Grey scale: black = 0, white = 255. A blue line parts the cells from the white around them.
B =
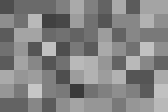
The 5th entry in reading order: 128
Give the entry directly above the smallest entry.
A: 157
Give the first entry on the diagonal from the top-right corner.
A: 164
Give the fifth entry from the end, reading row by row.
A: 150
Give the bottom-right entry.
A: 185
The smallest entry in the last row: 91
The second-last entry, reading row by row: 157
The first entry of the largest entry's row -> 150
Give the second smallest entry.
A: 65
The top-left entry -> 78
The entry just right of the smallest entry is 113
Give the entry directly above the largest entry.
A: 157
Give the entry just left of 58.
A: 121
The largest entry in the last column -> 193
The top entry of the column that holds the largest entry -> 106
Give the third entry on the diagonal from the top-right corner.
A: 135
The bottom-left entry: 99
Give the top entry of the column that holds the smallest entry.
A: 170
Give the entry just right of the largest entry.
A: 128
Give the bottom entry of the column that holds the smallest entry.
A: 164
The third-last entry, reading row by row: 150
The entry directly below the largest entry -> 135
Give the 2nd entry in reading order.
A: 106
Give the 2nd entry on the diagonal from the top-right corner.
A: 178
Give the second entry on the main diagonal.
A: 113

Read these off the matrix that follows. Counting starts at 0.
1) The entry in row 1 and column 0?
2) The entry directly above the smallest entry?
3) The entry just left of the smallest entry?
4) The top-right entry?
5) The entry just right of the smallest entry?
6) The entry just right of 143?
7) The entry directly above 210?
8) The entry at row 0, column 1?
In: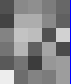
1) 67
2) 96
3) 116
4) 103
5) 151
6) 124
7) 96
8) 137

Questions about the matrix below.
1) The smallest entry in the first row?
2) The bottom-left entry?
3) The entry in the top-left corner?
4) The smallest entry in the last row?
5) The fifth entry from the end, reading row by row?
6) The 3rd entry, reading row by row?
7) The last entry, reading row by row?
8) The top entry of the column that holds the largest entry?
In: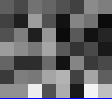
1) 65
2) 145
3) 95
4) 25
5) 81
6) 114
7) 191
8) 139
